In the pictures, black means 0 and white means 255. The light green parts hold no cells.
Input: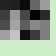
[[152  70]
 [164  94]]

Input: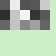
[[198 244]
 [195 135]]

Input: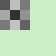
[[ 48 146]
 [195  98]]

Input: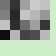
[[ 39 196]
 [ 46 110]]

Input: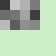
[[117 163]
 [ 93 143]]

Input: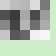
[[ 59 168]
 [ 68 181]]

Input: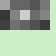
[[132 204]
 [112  99]]

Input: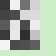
[[ 75 217]
 [228  74]]

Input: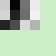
[[ 33 109]
 [ 76 216]]
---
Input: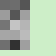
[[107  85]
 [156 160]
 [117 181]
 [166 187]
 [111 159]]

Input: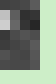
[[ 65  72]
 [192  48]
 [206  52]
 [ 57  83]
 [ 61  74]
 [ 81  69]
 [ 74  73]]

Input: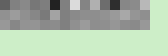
[[ 97 137 126 128 132 109 135 184]
 [145 144 122 128 142 146 168 143]
 [152 147 138 128 155 143 141 152]]

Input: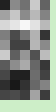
[[ 33 113  99]
 [162 139 131]
 [215 247 185]
 [126 117  52]
 [149  65 138]
 [203 150 188]
 [ 91 170  55]
 [ 71  32  66]
 [ 46  50 131]
 [ 69  61  60]]

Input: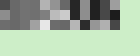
[[ 77 114 179 104 142  72]
 [141 114 127 203 142  72]
 [109 114 231 104  44 176]]

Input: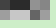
[[ 66  43 134]
 [158 199 158]]

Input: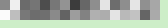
[[137 107  77 147 103 228 142 144]
 [251 120 111  99 130 173 185 101]]

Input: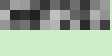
[[ 96 154  53  68  55 154]
 [183  50 106 162  81 146]
 [149 114 168  59  42  62]]

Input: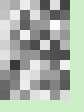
[[190 235  73  67]
 [194 105 135 104]
 [229  94 153 177]
 [224 239  85 150]
 [207 107 226 180]
 [225 147  89  76]
 [193 144 189 239]
 [142 231 157  95]
 [105 236 100  89]
 [100 148 237 219]]
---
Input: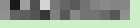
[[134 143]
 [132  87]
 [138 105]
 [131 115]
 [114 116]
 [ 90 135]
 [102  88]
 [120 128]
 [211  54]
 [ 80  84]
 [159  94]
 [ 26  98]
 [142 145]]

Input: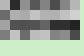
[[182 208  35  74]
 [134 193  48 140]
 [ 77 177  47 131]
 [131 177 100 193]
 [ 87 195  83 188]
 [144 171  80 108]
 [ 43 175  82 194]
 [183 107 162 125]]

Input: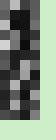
[[ 90  93 111  50 111  42 101  24  54 158  69 125]
 [ 63  20  19  27  13  36 166 159  35  18  47  27]
 [187  25  15 123 116  29  30  58 178  88 166  62]
 [108  94 187  79 210  77  89  36  53  34  41  74]]

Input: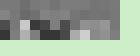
[[121 120 120 126]
 [119 115 150 144]
 [117 116 141 137]
 [123 113 145 206]
 [124 117 115 171]
 [124 131  77  73]
 [116 127 127  54]
 [124 131  72  54]
 [121 112  58 126]
 [111 106 200 175]
 [121 120 120 126]
 [121 131  77  54]]

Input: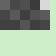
[[217  91  69]
 [ 59  82  63]
 [ 79  63  84]
 [ 72  89  64]
 [ 99  70  64]]

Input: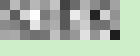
[[162 146 158  29]
 [107 211 113 221]
 [140  35 115 146]
 [177 194 205 224]
 [107 234 172 151]
 [ 66  88  88 126]
 [195 164 173 192]
 [155 121 155 117]
 [183 253 228 112]
 [129 214  99 126]
 [186  93 131 169]
 [105 181 139 166]]
